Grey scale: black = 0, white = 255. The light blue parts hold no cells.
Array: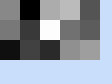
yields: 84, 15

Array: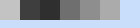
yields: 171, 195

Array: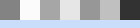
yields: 50, 131

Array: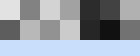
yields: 177, 93

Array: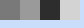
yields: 211, 121

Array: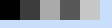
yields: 198, 1

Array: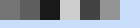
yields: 148, 116

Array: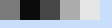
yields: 230, 123
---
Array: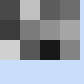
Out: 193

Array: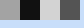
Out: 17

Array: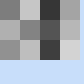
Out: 198

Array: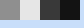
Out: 230

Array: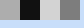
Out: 17

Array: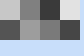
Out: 128

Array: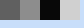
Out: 141

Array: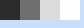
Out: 111

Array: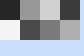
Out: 152

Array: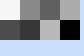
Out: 138
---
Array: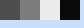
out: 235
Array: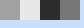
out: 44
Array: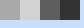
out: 94
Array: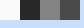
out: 131
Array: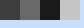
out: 26
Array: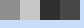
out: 48
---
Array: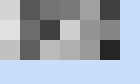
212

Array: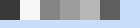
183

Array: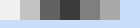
195

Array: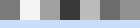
188

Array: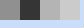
180

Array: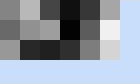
212

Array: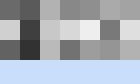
223

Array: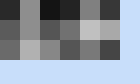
177
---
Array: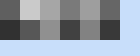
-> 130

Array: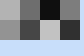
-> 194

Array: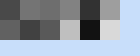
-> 18

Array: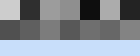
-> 103

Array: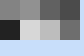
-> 189

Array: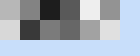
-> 162
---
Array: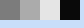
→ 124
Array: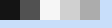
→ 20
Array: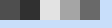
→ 78
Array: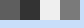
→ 94
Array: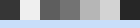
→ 54
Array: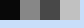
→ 8
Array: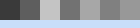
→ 58
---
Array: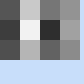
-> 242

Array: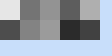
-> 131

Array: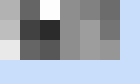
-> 65

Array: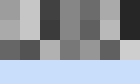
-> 198

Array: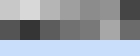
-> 53

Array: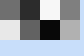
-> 98

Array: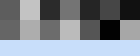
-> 173
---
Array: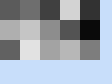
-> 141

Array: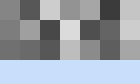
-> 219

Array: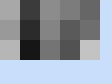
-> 132

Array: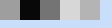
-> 116

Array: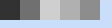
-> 207

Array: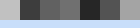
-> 112
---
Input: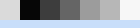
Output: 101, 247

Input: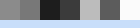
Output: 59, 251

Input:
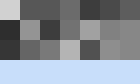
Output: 114, 209

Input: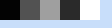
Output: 159, 255

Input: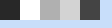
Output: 176, 255

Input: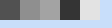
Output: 163, 227

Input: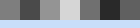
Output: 214, 214

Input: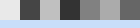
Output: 51, 233

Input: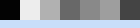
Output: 104, 237

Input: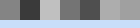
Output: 116, 192
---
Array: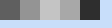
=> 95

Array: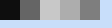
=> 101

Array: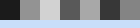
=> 55

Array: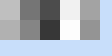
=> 76

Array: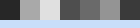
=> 58

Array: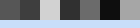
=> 48

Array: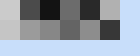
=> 41

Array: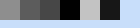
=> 23

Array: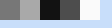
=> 77

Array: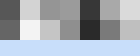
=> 55
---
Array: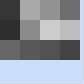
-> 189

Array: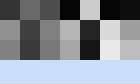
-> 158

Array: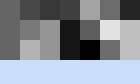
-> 191

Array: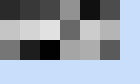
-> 181

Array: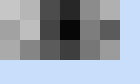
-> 91

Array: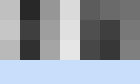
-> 120

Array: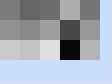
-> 151
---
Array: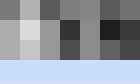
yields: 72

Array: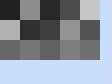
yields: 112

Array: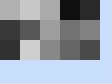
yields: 73

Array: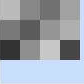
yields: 70

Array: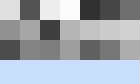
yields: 173

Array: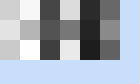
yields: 97

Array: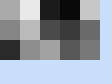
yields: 120
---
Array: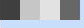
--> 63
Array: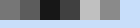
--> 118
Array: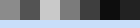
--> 139
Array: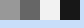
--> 152
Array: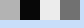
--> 179
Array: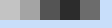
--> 195
